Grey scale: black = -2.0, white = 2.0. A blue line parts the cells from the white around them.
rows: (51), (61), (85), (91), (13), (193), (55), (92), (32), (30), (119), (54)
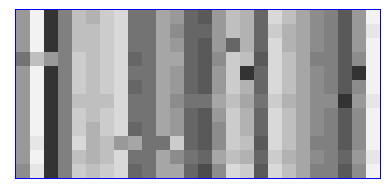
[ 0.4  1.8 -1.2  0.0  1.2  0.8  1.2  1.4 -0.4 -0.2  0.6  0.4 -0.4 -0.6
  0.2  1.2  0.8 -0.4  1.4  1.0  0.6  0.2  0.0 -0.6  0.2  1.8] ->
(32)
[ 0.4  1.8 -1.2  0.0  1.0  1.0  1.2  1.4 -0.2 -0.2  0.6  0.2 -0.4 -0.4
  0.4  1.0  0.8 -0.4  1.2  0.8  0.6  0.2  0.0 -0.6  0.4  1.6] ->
(61)
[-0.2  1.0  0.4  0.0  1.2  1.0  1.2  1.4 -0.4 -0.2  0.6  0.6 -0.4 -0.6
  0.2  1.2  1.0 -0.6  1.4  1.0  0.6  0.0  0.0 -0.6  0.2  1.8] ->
(91)
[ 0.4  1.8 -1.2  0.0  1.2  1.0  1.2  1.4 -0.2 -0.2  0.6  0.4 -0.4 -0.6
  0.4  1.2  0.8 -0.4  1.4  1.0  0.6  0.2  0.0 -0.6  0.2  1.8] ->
(92)
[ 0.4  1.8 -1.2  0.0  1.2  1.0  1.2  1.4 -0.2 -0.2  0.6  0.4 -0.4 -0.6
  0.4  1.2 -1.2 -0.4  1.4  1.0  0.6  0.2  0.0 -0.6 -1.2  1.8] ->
(13)
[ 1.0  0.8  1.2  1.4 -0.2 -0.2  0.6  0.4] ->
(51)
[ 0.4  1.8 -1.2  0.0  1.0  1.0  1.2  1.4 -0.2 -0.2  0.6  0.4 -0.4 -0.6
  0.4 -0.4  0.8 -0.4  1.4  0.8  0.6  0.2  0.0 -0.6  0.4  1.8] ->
(85)

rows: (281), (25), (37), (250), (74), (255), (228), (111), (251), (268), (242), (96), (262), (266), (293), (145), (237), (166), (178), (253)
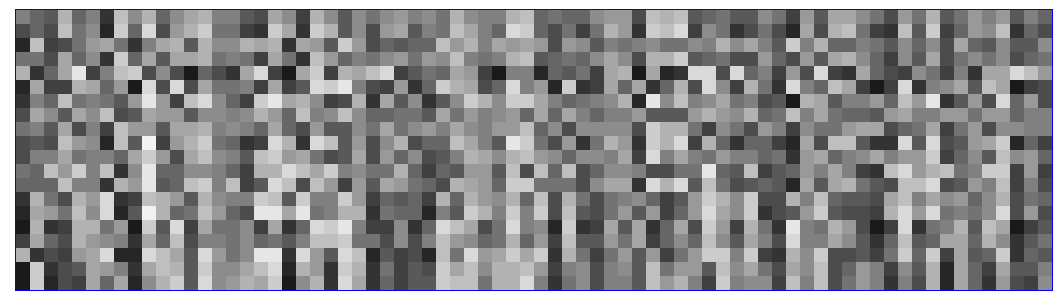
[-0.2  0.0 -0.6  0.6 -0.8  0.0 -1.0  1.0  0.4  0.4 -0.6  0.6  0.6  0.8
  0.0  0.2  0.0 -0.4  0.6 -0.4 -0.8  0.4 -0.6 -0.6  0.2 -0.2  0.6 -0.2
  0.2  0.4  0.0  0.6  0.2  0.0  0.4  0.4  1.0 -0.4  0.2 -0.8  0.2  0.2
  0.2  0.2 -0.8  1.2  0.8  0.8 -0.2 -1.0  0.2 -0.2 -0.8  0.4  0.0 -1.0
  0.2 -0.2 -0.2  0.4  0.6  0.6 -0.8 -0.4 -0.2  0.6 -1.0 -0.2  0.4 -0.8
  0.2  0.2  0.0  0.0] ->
(251)
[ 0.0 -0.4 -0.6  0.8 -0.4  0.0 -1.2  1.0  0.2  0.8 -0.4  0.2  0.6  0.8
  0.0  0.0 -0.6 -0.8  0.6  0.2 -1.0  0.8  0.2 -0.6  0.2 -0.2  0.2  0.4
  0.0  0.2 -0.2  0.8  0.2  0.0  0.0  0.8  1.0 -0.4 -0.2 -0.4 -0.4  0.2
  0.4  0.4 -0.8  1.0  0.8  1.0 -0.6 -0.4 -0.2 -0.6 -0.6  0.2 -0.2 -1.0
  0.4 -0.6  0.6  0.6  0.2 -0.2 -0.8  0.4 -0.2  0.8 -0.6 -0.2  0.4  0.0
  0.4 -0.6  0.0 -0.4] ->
(281)
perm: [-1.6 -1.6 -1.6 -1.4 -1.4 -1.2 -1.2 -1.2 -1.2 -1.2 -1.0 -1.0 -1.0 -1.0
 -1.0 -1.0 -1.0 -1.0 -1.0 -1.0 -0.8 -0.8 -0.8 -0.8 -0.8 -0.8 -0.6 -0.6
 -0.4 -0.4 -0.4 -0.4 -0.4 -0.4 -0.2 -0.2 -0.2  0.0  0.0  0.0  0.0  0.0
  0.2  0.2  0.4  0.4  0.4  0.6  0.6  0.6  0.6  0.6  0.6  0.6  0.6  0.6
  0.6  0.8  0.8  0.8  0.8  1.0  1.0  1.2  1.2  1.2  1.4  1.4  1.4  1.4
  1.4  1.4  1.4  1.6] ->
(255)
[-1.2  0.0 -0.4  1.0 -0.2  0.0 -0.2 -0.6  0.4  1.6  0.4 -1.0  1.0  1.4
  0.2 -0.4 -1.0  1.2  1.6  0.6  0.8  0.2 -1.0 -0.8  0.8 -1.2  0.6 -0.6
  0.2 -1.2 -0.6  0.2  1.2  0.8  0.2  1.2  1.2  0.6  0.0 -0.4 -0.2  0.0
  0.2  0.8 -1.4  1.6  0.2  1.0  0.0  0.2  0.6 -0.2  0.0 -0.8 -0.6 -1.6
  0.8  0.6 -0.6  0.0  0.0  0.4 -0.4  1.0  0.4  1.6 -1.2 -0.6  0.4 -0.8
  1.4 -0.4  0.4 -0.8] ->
(228)
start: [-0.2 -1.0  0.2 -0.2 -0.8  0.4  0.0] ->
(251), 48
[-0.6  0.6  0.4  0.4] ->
(111)

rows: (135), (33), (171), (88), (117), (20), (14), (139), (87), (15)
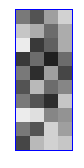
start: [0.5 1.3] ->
(135), 2
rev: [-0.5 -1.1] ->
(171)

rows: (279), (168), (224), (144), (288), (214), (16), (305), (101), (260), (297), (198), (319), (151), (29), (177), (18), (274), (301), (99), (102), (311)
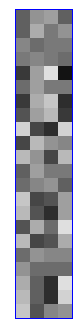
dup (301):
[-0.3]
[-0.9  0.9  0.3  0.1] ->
(260)
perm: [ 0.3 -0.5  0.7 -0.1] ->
(168)
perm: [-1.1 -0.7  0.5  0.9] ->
(305)
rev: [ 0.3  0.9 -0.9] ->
(260)
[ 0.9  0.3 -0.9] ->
(297)

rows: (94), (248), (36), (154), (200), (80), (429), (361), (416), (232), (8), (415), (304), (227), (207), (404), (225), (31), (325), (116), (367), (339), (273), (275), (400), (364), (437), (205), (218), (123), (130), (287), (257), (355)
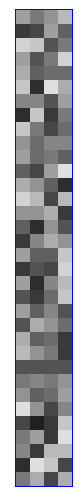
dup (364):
[-0.7]
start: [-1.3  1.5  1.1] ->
(257), 0
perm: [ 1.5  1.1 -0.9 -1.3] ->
(257)
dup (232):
[0.1]

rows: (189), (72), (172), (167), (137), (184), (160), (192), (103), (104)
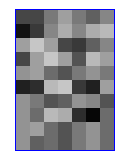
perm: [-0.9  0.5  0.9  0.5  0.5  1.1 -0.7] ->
(167)
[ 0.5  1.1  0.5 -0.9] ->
(172)

